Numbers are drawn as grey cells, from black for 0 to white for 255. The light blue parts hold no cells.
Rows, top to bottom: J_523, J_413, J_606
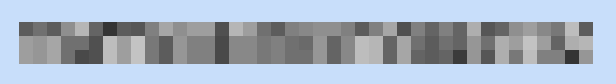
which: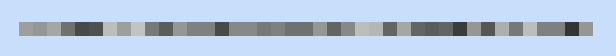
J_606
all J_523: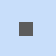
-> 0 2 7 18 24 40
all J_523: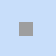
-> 12 13 16 36

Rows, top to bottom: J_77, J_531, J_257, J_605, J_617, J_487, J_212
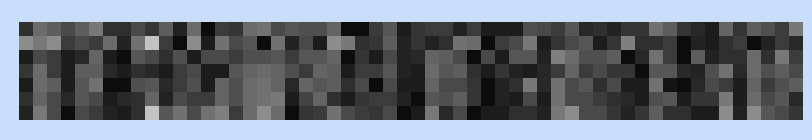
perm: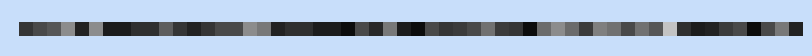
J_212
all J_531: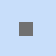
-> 8 14 18 31
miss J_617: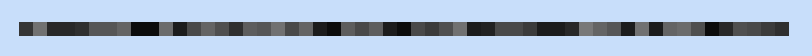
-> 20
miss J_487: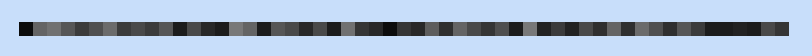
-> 67

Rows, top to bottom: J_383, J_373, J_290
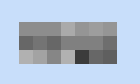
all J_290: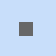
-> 5
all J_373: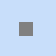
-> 3 4 5
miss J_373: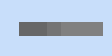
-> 110
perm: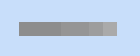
J_383
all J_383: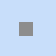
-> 0 1 2

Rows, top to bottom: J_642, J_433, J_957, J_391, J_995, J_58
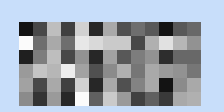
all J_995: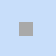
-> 2 6 9 12
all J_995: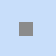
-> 11
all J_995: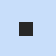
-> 5

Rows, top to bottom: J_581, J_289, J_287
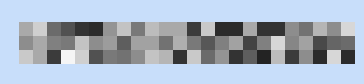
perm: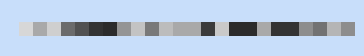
J_581
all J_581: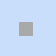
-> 0 10 11 16

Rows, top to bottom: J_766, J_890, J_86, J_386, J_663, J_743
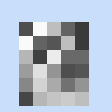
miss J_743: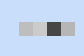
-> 196
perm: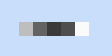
J_766

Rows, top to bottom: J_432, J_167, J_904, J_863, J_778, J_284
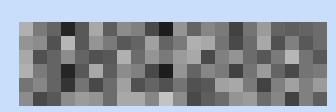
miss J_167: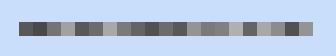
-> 182
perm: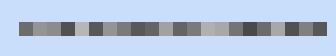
J_167

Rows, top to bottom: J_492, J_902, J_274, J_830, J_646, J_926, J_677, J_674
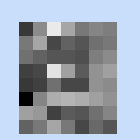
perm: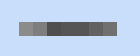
J_274
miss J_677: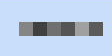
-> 152
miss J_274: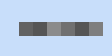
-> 79
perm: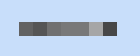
J_902

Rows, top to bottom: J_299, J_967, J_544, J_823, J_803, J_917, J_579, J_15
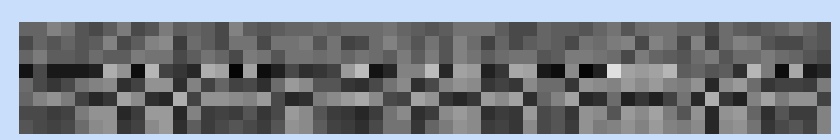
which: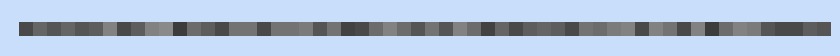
J_967
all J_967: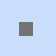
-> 15 16 18 19 22 29 40 46
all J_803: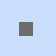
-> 0 18 37 38 52
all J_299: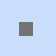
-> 3 26 31 32 33 42 45 46 55

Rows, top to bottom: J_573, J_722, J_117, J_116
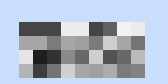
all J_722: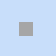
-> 0 1 3 7
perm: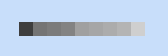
J_116
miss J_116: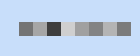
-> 172
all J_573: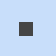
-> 0 1 2 5

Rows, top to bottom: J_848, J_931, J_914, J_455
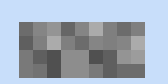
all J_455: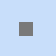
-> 0 5
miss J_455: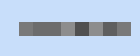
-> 114
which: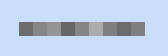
J_848
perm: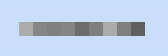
J_931
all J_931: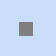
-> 1 3 6
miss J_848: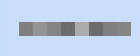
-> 102

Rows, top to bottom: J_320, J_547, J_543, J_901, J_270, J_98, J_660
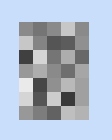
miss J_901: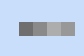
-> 166
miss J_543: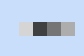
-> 104
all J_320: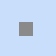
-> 0 2 4

